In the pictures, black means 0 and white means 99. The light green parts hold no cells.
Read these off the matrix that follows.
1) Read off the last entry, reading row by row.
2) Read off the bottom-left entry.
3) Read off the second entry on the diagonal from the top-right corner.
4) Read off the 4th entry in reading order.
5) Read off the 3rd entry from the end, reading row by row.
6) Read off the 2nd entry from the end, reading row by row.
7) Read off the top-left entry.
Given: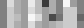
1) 50
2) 50
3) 79
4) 61
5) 79
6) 79
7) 50

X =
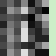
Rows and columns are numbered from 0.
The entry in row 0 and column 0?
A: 28
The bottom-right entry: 7
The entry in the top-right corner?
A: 64
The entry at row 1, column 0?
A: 18
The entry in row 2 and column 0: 28
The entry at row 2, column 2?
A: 28
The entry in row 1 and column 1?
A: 58
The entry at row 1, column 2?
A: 46
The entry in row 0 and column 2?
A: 23
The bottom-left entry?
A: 18

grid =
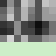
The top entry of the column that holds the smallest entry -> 32
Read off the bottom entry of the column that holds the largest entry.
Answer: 81
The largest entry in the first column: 49
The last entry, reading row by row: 60
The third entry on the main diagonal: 38
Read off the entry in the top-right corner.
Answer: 70
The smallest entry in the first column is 15
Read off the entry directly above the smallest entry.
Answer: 32
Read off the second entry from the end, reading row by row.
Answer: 55
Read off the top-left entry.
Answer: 20
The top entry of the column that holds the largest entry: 55
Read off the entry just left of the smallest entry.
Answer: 20
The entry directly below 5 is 10
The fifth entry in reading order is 65

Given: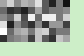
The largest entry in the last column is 81
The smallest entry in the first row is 7
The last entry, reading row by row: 64
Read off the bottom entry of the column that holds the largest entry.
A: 19
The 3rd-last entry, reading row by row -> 19
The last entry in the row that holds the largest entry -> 47
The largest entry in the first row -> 87
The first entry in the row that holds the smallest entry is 64
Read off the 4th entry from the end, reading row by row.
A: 35
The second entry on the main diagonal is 19

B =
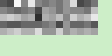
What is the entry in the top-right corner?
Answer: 46
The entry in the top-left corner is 34
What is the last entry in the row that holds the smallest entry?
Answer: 90
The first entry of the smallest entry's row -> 74
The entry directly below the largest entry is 40
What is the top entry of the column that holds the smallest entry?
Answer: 52
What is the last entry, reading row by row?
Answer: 63
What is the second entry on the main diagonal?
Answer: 46
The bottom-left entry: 68
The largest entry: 96
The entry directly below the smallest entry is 40
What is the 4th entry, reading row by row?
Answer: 52
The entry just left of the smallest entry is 68
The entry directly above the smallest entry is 28
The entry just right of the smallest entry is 68

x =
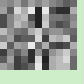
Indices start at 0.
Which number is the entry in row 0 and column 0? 57
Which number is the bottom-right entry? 41
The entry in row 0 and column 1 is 52
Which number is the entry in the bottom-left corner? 62
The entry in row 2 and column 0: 30
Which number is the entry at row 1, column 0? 62
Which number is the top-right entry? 41
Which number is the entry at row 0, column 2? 62
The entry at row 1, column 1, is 36
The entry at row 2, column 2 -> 67
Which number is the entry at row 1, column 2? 84

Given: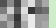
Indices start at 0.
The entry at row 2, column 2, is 21
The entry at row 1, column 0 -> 49
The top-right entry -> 65
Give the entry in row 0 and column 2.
27
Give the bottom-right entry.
65
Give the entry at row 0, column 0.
32
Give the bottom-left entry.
49
